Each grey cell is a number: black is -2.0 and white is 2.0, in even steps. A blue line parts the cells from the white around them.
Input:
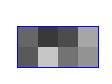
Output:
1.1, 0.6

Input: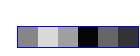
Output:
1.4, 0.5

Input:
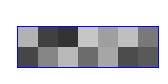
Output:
1.1, 1.0

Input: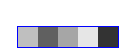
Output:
1.6, 1.0

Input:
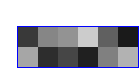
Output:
1.2, 0.8

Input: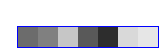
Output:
1.6, 1.4
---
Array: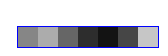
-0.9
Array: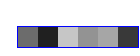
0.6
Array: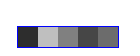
-0.9
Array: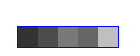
-0.4
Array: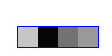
-0.2
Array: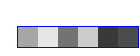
-1.1
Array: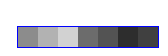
-1.3
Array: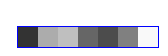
0.0
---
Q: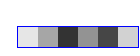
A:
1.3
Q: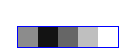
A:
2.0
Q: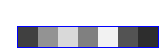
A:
-1.3
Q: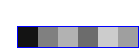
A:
0.5
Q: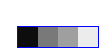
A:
1.7
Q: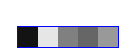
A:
0.4
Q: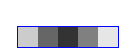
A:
1.6
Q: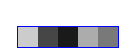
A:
-0.1
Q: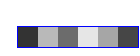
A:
-0.9
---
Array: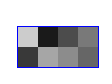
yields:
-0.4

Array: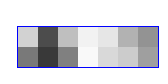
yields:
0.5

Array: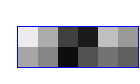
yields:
-0.5

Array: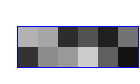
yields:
-1.7

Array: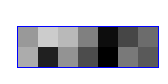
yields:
-0.6

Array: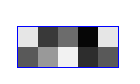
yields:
-0.6

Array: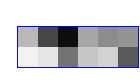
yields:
-0.6

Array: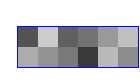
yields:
0.2

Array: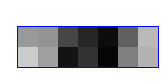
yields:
0.8
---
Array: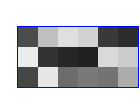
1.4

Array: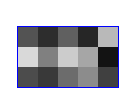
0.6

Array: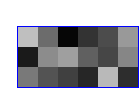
-0.9

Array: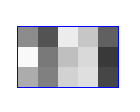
1.4

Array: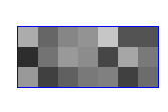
0.6

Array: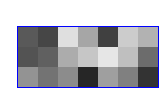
1.0

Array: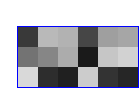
1.1

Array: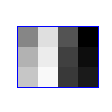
-1.0

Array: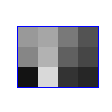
-0.5
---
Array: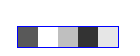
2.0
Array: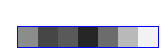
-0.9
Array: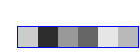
-1.3
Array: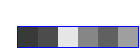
-0.8
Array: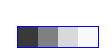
0.0
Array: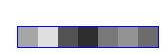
1.5
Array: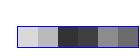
0.9
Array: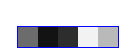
-1.7
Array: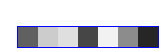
1.2
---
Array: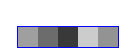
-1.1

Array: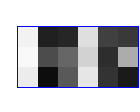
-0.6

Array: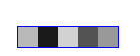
1.3

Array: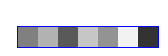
-0.6

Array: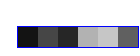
-1.4

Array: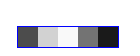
1.9

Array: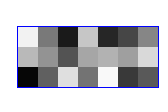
1.5

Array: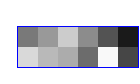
0.7

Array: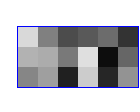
-1.5
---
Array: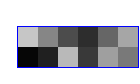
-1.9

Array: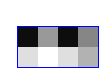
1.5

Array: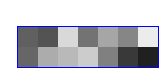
-0.4

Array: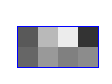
-0.4

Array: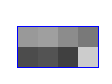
-0.8

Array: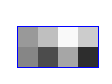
0.1

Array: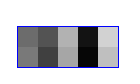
-0.1
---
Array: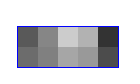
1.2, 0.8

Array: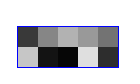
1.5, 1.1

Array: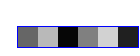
1.3, 0.9

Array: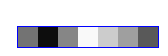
1.9, 1.2

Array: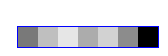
1.6, 1.3

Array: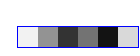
1.8, 1.4

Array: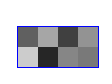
1.2, 0.6

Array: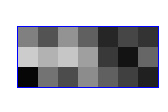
1.2, 1.1

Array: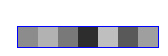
1.0, 0.8
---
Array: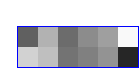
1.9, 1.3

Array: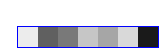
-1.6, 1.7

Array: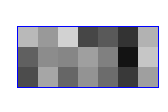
0.8, -0.8

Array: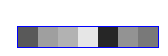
-0.1, -0.6

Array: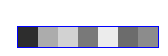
0.2, -1.3

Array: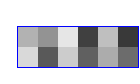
-1.1, 1.4
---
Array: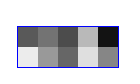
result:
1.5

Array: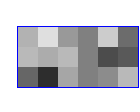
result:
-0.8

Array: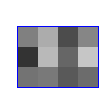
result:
-0.4

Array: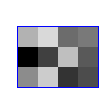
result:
1.0

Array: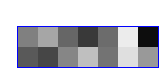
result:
1.5

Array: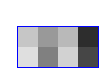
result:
1.3

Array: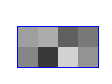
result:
1.3

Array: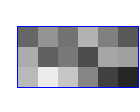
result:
0.6

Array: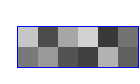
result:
0.8
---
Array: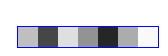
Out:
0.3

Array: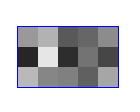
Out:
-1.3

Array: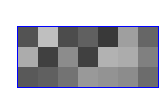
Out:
-1.0

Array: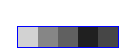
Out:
-0.5

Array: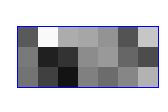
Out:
0.2

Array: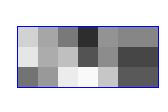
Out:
-0.7

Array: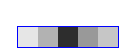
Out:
-1.3

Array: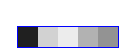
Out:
1.7

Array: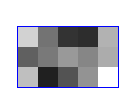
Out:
0.4
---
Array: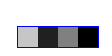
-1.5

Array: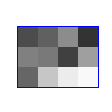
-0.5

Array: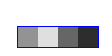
1.5

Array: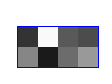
1.9

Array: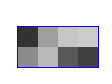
0.5

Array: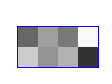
0.5

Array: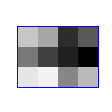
0.6

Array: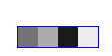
0.7

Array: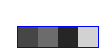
-0.3
